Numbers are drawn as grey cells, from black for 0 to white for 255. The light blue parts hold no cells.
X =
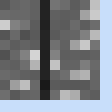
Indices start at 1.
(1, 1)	88
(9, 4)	105
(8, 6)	99
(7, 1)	98
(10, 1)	110
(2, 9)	162
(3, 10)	108
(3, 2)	129
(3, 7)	91
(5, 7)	97
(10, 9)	100
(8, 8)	166
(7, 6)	194
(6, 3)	129
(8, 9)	178
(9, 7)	89
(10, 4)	102
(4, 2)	105
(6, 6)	130
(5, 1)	105
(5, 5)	35
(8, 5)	35
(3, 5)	33
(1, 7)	108
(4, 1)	85
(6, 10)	97
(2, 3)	104
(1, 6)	116

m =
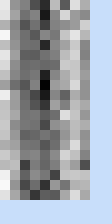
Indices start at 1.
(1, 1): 232
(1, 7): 90
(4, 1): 246
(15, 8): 218
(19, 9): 182
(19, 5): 50
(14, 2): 152
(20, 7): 168
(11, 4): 84
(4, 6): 120
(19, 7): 117
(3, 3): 84
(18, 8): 200
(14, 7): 149
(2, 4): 130
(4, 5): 134
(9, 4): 129
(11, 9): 170
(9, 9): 146
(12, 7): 221
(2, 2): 163
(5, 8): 201
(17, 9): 79
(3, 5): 64
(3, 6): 130
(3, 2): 133
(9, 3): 86
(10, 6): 134
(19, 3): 72
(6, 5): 113
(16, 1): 202
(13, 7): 157
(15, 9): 151
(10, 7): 98

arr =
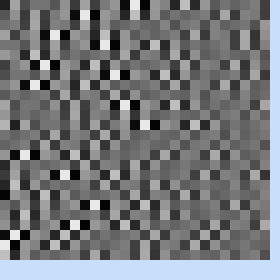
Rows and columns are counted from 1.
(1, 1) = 32
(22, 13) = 57
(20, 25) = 103
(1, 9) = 161
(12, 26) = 129
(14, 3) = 111
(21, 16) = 40
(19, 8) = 111
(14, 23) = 79
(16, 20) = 121
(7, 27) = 93
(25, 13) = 124
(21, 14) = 37
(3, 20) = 125
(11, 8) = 161
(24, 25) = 104
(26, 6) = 99
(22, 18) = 52
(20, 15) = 57
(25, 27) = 98
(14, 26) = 108
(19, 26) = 117
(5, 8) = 122
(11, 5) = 86
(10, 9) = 129
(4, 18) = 124
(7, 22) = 121
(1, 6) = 86
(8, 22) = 99
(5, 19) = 90
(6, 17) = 62
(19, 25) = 82
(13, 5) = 116
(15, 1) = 99
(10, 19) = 98
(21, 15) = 190
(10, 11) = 62
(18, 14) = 150
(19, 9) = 124

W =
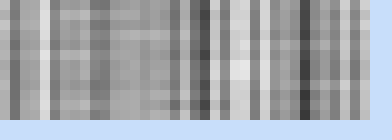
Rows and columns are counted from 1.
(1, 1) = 191
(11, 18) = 109
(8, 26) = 141
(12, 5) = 215
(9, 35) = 205
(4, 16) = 180
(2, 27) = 213
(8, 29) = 162
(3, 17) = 153
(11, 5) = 221
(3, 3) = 172
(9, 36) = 140
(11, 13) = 170
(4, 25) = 209
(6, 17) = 152
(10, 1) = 176
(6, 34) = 130
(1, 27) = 212
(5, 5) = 210
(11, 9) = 184
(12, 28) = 135
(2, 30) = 142
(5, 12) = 156
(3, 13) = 153
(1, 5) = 216
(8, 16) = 167
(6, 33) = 153
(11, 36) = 134
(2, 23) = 121
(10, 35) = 189
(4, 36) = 128
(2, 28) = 144
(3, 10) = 121
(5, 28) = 151
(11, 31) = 66
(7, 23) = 142
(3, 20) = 114
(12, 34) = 127

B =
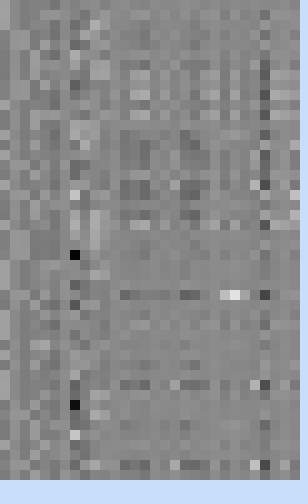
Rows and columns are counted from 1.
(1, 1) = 160
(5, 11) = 151
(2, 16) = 135
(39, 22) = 144
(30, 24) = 226
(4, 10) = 151
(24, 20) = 138
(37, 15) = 120
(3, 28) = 137
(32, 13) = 134
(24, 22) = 139
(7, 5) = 141
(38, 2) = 137
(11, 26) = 147
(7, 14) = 126
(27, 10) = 136
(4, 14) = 129
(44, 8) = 197
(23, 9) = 135
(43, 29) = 140
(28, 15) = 134
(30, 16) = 125
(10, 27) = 83
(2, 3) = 125
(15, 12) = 134
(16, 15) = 111
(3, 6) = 116
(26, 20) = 131
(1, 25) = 136
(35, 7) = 144
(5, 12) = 135
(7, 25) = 132
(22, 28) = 142
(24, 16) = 137
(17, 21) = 123
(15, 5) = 127
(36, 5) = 139
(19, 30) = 121

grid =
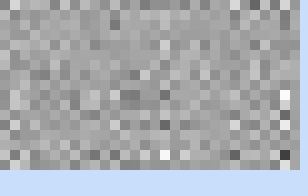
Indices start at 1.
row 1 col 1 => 131
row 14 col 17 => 185
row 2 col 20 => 161
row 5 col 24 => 167
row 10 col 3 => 167
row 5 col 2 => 186
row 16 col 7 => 156
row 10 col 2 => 197
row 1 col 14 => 163
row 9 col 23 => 161
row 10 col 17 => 115
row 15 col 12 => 170
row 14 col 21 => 169
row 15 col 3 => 160
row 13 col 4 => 187
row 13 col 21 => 159
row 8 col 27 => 143
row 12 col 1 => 176
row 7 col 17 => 140
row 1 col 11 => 145
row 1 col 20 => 172
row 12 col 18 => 169
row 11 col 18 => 150
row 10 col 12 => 202
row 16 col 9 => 145
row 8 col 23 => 169
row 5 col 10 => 137
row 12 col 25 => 169
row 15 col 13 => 159
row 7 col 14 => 163
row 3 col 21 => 160
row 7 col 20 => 161
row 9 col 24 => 152
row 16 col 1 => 196
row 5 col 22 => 172
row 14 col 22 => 163
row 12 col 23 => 149
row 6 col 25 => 166
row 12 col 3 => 164
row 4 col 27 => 166
